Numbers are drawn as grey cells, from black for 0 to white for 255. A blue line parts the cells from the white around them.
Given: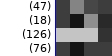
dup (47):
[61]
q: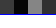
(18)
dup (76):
[61]
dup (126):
[196]
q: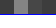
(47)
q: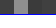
(47)

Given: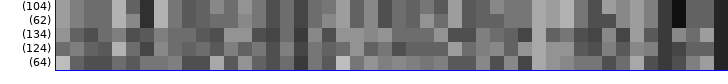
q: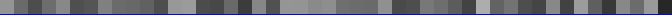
(134)
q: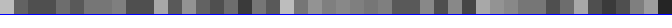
(64)
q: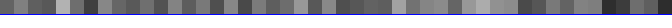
(124)
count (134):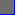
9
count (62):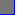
5
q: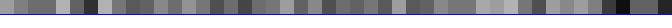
(104)

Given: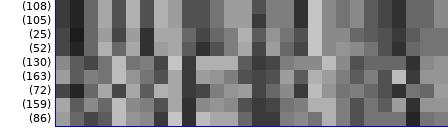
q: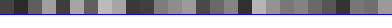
(72)
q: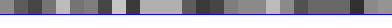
(130)
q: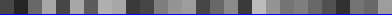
(72)

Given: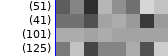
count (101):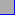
3
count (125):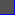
1
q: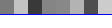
(125)
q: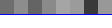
(41)

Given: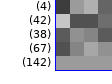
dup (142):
[155]
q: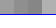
(142)
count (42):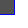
2
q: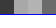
(4)
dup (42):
[81]

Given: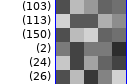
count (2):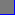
3
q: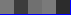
(2)

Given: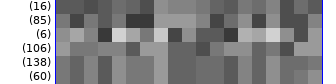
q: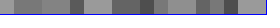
(106)
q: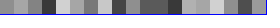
(6)
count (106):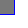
4
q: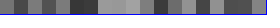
(85)
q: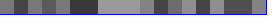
(85)
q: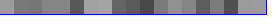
(106)

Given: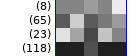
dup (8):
[132]
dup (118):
[31]
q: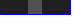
(118)
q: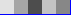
(23)
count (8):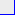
1
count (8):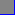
3
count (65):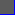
2

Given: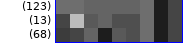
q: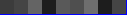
(68)
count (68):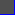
1
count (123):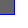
4

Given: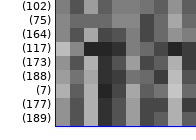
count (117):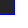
3
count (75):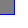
0
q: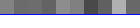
(75)
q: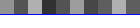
(189)
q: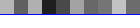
(7)

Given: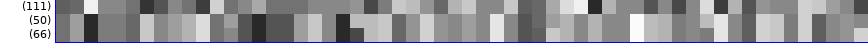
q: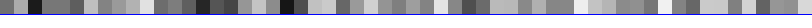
(66)
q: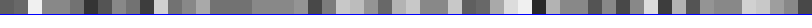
(111)
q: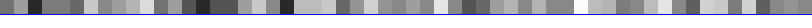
(50)
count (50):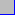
4

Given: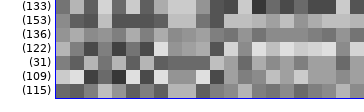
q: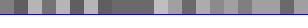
(31)
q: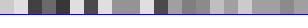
(109)

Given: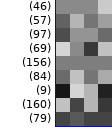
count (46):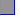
0
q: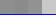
(46)
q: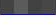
(79)
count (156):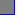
4
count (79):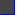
3

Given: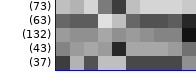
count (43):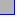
0
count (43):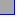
4
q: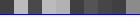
(37)

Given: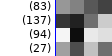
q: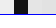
(94)
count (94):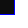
1
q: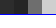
(137)
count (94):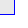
1

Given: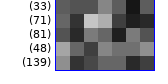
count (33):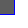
3
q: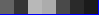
(71)
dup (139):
[102]

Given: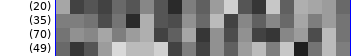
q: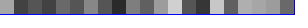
(20)
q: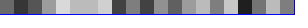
(49)
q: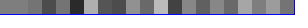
(35)

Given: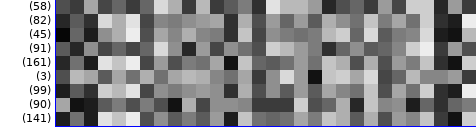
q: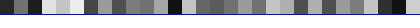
(161)
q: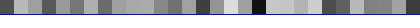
(3)
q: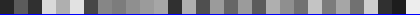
(82)
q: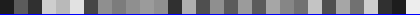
(99)

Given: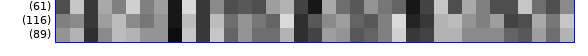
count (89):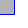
6
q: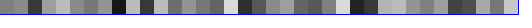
(116)
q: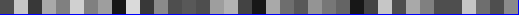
(61)
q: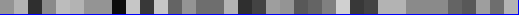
(89)

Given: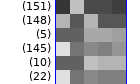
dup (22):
[128]
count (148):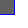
0

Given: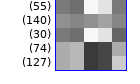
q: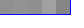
(140)
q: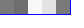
(55)
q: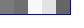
(30)
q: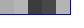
(74)

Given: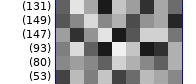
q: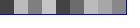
(53)
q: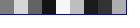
(93)
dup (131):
[167]
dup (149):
[136]
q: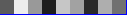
(131)
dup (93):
[26]
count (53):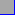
1

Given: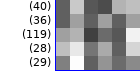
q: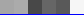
(119)
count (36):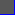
0
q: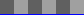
(36)

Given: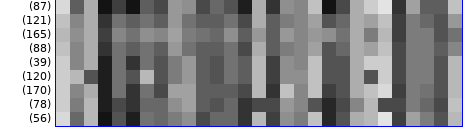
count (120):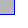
4
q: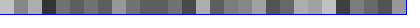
(121)
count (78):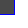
7
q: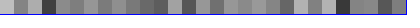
(165)
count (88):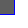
6
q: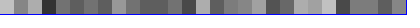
(88)

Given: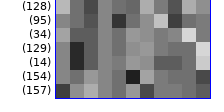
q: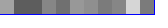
(34)
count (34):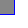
2

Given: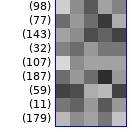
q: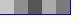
(98)
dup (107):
[162]
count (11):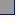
2
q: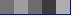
(77)
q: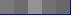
(32)
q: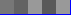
(11)
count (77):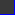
1

